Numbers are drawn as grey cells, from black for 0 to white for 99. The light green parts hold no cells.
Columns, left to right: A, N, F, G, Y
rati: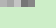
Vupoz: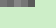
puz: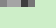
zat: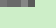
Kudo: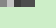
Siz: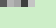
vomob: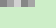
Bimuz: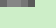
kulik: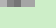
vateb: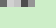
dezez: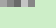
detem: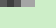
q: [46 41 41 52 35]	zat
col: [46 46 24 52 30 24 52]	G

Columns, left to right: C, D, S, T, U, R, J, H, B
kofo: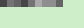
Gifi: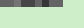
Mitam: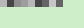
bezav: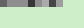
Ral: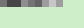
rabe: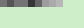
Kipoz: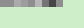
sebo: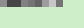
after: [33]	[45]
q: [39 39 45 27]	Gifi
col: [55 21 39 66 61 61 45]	J
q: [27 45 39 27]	kofo
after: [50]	[45]

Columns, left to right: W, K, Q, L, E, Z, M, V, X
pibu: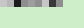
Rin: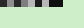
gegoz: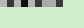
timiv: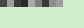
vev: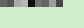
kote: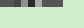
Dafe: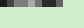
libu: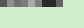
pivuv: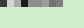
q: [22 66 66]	gegoz
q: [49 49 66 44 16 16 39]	Dafe
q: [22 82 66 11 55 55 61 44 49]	pivuv

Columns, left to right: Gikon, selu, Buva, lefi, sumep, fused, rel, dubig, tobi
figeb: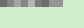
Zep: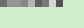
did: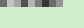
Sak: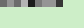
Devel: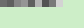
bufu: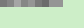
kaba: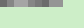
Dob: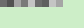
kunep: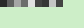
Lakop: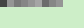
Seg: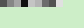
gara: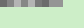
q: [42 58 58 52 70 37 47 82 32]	Zep
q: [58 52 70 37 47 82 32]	Zep
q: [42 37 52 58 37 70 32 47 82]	Devel
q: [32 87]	Seg

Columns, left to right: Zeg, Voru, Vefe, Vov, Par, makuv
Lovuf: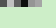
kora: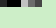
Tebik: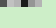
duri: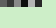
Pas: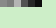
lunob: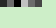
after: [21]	[53]
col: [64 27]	makuv
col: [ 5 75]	Vov
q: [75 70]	Tebik
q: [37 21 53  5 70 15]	duri
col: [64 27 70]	makuv
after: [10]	[58]

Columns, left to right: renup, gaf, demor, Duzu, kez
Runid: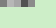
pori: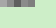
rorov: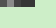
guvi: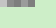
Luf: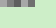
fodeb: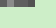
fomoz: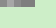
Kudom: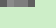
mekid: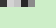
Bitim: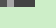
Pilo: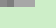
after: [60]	[49]
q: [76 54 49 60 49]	guvi
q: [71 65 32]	Runid
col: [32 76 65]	renup

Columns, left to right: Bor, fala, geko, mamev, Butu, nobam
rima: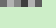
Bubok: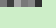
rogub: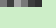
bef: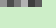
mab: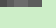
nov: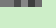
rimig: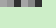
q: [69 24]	bef
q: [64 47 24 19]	rogub
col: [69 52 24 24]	Butu
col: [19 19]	nobam
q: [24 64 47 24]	rogub
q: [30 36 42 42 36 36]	mab

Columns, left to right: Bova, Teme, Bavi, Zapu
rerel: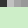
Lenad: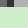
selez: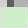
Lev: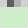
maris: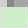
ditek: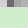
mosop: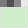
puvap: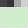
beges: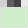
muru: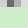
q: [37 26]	beges
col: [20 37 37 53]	Teme
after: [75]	[64]
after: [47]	[31]
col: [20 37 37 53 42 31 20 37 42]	Teme
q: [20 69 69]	Lenad
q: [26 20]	puvap

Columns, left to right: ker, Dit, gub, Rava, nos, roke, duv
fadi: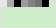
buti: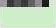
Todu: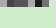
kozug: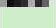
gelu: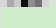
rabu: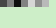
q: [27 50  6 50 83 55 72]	rabu
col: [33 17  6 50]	Rava
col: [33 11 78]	gub
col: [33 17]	Rava
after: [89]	[66]

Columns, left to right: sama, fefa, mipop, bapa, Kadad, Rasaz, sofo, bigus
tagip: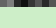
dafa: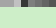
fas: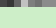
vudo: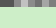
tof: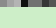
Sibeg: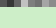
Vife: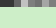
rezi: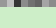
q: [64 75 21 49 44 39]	dafa
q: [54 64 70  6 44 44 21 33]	tof
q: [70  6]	tof
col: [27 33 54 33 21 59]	sama
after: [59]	[75]
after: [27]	[21]

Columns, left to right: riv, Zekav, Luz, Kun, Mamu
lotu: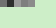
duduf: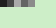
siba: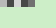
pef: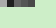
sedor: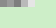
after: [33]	[28]
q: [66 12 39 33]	pef

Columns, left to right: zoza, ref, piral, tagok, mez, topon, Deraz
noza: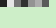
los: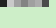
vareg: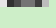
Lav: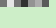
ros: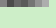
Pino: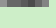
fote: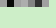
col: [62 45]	mez
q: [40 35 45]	ros
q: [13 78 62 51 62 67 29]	los

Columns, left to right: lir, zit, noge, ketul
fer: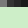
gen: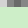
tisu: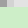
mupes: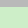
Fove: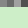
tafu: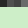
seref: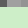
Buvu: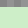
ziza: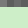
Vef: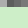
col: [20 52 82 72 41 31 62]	zit
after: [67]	[36]
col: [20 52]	zit
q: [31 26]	tafu
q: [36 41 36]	ziza
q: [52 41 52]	gen

